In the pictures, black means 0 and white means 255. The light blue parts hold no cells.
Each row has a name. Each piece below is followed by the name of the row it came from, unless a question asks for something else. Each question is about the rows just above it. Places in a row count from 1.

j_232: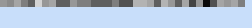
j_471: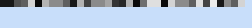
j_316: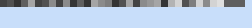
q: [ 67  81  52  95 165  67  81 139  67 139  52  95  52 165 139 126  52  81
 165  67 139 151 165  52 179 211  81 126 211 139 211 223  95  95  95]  j_316
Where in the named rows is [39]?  j_471, 18
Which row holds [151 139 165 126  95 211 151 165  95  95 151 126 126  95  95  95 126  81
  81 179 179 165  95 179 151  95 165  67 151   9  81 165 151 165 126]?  j_232
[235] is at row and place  j_471, 31
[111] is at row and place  j_471, 21

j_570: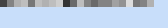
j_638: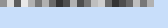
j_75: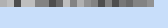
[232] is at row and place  j_638, 4
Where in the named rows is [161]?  j_570, 17
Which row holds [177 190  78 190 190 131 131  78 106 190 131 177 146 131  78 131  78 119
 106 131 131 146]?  j_75
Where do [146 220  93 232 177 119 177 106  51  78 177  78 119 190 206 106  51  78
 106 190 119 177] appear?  j_638
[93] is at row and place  j_638, 3
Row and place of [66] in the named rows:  j_570, 1
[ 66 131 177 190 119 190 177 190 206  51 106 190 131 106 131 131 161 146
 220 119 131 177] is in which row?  j_570

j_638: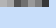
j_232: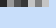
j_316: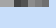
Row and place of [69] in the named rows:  j_316, 3
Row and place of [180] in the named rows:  j_638, 1
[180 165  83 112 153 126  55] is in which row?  j_638
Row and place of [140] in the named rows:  j_316, 5
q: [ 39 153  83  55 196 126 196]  j_232

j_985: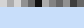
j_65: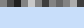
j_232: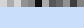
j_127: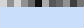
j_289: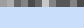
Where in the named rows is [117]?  j_127, 12
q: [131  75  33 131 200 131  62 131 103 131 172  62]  j_65

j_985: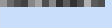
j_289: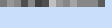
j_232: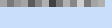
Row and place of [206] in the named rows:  j_232, 12
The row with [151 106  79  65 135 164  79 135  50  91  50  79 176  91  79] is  j_985
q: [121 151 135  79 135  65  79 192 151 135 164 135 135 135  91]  j_289
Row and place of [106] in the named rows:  j_985, 2

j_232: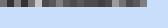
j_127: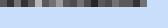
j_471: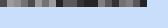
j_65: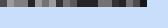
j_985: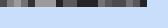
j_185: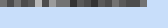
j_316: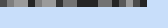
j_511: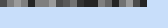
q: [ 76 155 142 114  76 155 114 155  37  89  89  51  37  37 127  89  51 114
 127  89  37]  j_471
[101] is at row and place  j_511, 16
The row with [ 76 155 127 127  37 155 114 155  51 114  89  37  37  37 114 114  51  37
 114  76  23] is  j_65
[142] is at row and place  j_471, 3
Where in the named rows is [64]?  j_232, 15

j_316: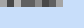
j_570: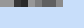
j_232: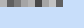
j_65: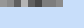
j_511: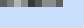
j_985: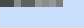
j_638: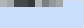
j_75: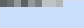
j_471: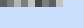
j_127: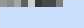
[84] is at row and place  j_511, 6
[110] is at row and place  j_75, 2

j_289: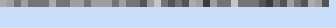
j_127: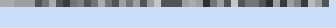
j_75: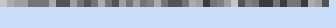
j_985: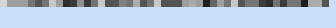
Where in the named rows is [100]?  j_985, 31
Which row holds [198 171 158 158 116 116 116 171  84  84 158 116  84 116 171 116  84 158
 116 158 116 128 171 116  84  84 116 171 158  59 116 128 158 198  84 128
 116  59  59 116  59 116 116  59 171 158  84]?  j_75
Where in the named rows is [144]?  j_985, 12
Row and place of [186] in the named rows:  j_127, 45
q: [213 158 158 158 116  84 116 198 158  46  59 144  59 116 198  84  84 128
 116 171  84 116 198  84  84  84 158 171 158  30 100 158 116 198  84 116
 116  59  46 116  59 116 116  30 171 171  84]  j_985
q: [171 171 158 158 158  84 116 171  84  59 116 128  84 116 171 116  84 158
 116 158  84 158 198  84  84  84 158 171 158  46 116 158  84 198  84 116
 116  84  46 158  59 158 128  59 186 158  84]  j_127

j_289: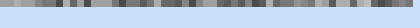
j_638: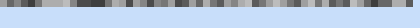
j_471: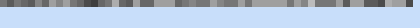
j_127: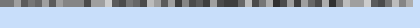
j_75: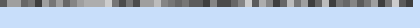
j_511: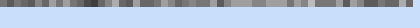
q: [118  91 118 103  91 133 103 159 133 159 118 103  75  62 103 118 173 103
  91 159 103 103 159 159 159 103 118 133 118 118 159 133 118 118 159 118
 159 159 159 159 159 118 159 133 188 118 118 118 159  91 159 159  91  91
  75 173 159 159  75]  j_471
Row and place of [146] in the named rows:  j_289, 43

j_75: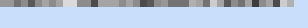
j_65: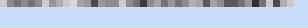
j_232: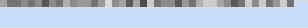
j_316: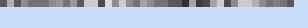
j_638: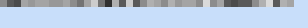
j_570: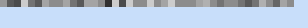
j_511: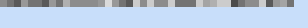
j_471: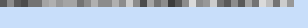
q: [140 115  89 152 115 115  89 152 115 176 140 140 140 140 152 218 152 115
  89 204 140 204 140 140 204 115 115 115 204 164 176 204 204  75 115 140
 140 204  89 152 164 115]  j_511
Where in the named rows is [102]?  j_570, 40
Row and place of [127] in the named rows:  j_316, 40
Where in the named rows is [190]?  j_471, 39

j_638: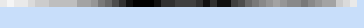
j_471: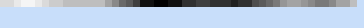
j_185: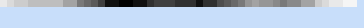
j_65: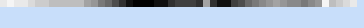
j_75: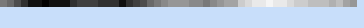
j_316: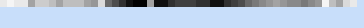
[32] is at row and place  j_471, 34
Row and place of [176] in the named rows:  j_75, 48

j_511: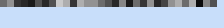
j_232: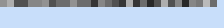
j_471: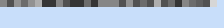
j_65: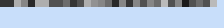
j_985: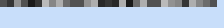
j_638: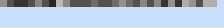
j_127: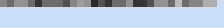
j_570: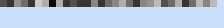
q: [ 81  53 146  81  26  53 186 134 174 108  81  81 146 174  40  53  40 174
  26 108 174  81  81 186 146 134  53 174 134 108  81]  j_985
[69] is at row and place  j_511, 24
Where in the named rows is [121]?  j_232, 29
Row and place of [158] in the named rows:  j_127, 12
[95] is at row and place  j_471, 29

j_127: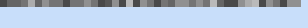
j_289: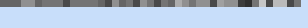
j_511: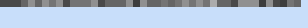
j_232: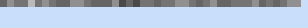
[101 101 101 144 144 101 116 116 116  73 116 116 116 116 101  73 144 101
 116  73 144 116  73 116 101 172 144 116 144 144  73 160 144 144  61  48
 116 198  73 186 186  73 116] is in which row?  j_289
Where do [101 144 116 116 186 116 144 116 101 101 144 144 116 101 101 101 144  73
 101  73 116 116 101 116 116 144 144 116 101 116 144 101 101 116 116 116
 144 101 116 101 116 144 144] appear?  j_232
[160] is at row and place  j_289, 32
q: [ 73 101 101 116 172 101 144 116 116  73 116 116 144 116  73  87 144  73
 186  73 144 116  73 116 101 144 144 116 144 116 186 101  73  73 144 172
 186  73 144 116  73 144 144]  j_127
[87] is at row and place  j_127, 16

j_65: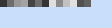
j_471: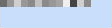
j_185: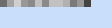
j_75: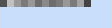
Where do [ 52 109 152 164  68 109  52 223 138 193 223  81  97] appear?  j_65
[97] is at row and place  j_65, 13
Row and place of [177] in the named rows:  j_185, 10

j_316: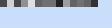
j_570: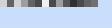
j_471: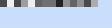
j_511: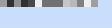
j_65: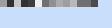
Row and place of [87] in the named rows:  j_570, 10
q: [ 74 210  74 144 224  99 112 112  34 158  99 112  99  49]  j_316
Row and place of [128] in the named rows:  j_511, 12
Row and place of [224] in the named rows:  j_316, 5
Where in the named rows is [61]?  j_65, 5

